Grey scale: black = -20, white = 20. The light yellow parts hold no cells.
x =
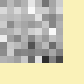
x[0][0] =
4
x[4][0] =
7
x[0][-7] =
5
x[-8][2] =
14
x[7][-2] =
6
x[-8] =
[14, 10, 14, 10, 19, 12, 12, 7, 14]
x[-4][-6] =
8
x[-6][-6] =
6
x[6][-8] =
11
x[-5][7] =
19
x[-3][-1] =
6
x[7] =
[2, 12, 0, 1, 0, 2, 1, 6, 0]
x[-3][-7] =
9
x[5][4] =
1
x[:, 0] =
[4, 14, 10, 12, 7, 17, 1, 2, 8]
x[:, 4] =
[16, 19, 8, 4, 12, 1, -7, 0, -4]
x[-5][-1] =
7
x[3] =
[12, 2, 8, 6, 4, 6, 11, 1, 8]

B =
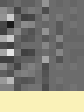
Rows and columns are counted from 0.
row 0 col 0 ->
-6
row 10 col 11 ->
-3
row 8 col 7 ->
-3
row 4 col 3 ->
-5
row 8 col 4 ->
-5
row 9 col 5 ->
-2
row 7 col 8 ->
1
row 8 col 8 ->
-7
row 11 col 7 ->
-3
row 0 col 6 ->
3
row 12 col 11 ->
-3
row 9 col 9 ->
-3
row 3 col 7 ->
-3
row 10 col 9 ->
-3
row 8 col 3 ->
-5
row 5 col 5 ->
-3
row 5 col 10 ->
-4
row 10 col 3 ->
0
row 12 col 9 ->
-3
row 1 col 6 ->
-8
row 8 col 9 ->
-3
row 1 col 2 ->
-9
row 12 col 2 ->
-7
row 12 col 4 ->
-2
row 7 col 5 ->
-4
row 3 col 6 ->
-4
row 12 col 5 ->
-2
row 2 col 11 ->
-3
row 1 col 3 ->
-3
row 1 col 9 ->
-3
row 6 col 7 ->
-3
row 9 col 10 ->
-2
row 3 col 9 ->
-3
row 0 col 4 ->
-5
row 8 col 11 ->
-3
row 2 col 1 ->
12

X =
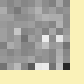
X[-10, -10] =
3
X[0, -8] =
3
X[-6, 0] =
5
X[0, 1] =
1
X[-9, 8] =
2
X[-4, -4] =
10
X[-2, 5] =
2
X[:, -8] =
[3, -1, 2, 4, 11, 5, 5, 3, 4, 9]
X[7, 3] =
1
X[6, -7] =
1
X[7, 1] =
1
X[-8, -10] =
5
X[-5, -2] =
16
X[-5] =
[5, 3, 5, -2, 5, 3, 17, 2, 16, 6]
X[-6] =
[5, 3, 11, 1, 2, 4, 0, 6, 0, 4]
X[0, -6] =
2
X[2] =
[5, 5, 2, 2, 3, 6, 8, 7, 7, 2]
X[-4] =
[0, 7, 5, 1, 1, 6, 10, 4, 5, -2]
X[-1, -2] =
10
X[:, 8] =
[6, 2, 7, 8, 0, 16, 5, 7, 8, 10]
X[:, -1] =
[0, 3, 2, 2, 4, 6, -2, 1, 2, -14]
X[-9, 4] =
5

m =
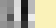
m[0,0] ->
3
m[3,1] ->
1
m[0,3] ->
-16
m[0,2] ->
14
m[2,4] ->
17
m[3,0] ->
3

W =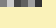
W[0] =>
0
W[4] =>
5
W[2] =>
-9

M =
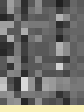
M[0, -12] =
-8
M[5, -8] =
-2
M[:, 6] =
[-8, -5, -6, -1, -3, -5, -6, -6, -7, -4, -7, 5, 6, -1, -7]
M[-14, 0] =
-9
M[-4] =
[9, -8, -13, 14, 3, -10, 5, 4, 1, 2, -2, -1]
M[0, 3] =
-13
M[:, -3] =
[-11, -6, 2, -10, -5, -7, 2, 2, -11, -3, -9, 2, 1, -8, -13]
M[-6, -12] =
-6
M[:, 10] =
[-4, -3, -5, -2, -4, -3, -5, -5, -4, -5, -4, -2, -1, -2, -4]
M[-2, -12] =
2
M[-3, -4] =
0
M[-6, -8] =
-6
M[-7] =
[-6, 3, 1, -12, -6, 1, -7, -7, -8, -11, -4, -6]
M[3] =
[5, 5, -6, 0, -1, -1, -1, -3, -13, -10, -2, -4]
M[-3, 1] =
-6
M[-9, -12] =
-13
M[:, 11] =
[-6, -5, -3, -4, -4, -5, -3, -3, -6, -3, -5, -1, -1, -4, -6]
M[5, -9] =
-13
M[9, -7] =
-6
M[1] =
[-9, 4, -4, -12, -2, 1, -5, -4, -10, -6, -3, -5]
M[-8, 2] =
-1
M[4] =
[6, -6, -6, 7, -5, -6, -3, -4, -9, -5, -4, -4]
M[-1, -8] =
-8
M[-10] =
[-10, 7, -5, -13, -2, 2, -5, -5, -14, -7, -3, -5]
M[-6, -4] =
13
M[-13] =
[-14, -11, -1, -10, -5, -6, -6, -4, 8, 2, -5, -3]
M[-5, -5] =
-7

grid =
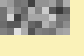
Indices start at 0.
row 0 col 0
6
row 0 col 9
7
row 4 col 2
15
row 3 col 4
-4
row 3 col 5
-6
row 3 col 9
2
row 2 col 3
-2
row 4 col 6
-1
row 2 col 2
-10
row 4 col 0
0
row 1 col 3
-4
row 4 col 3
7
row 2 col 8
-1
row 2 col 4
6

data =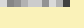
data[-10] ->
14
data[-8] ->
3
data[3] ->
8
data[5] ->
12

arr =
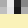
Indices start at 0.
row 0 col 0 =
7
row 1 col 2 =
-16
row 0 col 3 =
1
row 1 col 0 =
10
